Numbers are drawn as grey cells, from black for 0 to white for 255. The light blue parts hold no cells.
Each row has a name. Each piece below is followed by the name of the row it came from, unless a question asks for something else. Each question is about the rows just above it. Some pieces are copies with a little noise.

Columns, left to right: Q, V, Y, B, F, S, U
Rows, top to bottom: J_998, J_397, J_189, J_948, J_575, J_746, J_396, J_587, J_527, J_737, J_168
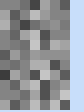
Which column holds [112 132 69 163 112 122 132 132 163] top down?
Y
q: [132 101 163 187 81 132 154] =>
J_527
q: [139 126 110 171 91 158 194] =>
J_737
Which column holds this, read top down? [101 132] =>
V
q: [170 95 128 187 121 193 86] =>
J_168

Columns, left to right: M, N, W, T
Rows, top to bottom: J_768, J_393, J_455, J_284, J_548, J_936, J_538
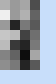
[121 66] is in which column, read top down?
W
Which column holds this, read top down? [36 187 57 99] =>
N
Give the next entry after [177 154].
[166]
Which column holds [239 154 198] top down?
M
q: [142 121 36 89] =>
J_538
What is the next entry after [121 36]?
[89]

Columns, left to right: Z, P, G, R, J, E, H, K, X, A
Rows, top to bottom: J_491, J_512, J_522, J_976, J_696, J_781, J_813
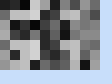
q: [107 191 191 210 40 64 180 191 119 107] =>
J_696
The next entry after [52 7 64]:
[107]
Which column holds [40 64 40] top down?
J
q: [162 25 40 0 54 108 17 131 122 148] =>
J_522
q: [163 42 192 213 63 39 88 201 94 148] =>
J_781

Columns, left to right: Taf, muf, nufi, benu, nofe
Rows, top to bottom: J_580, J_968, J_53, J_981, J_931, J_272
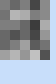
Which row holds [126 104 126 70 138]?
J_580
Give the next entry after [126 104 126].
[70]
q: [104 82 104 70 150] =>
J_981
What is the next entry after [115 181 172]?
[126]
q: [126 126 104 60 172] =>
J_53

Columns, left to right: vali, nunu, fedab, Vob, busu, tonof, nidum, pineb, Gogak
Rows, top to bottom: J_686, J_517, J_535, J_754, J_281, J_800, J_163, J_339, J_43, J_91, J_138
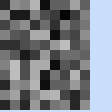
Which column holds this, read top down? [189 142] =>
nunu
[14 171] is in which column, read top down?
busu

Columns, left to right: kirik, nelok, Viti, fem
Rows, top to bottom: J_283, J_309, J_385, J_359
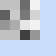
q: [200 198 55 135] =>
J_359
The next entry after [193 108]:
[242]
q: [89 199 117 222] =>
J_309
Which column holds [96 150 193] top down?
kirik

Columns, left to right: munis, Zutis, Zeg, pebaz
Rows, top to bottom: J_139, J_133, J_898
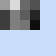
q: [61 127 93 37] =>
J_133
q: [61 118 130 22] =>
J_898

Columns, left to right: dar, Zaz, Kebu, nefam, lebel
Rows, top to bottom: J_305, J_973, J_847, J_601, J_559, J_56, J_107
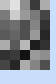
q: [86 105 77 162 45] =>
J_601
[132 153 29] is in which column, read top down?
nefam

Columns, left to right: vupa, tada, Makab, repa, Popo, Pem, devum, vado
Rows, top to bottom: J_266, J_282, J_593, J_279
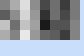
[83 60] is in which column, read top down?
devum
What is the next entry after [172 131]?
[232]
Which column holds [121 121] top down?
vado
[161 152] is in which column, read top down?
repa

